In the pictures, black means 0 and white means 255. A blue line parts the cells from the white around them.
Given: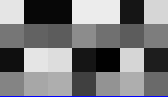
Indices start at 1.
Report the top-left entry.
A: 229
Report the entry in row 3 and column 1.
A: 15
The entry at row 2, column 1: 118
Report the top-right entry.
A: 214
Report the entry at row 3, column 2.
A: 229
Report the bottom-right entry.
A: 106
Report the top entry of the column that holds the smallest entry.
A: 236
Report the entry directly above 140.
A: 236

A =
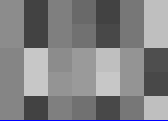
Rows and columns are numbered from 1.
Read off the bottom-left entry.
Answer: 133
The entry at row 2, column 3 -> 127
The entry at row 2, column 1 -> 140
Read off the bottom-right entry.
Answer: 191
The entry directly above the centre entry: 113
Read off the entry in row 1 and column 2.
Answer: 66
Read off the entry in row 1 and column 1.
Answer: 140

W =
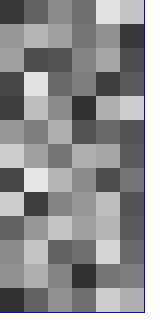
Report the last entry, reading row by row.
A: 174
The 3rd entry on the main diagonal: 82
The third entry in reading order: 138
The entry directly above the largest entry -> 159
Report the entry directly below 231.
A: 63
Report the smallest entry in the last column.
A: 57
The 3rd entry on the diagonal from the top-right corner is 132
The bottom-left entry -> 50
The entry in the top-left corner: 57
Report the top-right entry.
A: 197
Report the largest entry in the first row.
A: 225
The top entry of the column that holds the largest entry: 98
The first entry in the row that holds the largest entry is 70
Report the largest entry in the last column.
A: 205
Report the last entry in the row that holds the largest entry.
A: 118
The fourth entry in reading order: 110
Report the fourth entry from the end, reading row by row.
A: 144

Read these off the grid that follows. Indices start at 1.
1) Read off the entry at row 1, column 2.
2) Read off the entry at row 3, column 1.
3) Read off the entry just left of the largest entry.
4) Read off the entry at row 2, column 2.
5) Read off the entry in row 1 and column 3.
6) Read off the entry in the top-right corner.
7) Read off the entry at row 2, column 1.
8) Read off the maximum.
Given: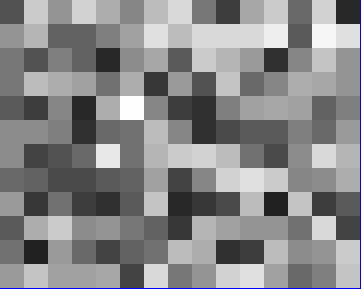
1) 203
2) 119
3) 173
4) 181
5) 148
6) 40
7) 148
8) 254

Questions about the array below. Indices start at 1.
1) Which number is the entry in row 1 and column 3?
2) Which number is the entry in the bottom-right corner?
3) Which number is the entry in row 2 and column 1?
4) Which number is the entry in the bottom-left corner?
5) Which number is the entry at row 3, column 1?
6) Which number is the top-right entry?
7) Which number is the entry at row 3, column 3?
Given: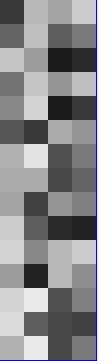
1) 164
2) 122
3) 100
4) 177
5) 197
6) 204
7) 27

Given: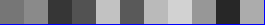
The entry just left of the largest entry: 186
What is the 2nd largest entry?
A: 194
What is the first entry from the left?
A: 118

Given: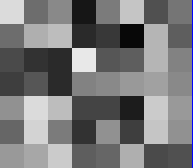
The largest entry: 232
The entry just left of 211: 102
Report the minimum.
8
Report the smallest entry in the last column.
80
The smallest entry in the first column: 62
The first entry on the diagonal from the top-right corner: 117
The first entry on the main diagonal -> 219
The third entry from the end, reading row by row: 175
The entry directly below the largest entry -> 130
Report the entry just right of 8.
181
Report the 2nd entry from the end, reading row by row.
74
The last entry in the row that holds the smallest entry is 94
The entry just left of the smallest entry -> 56
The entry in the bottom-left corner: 153
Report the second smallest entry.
22
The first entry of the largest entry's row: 74
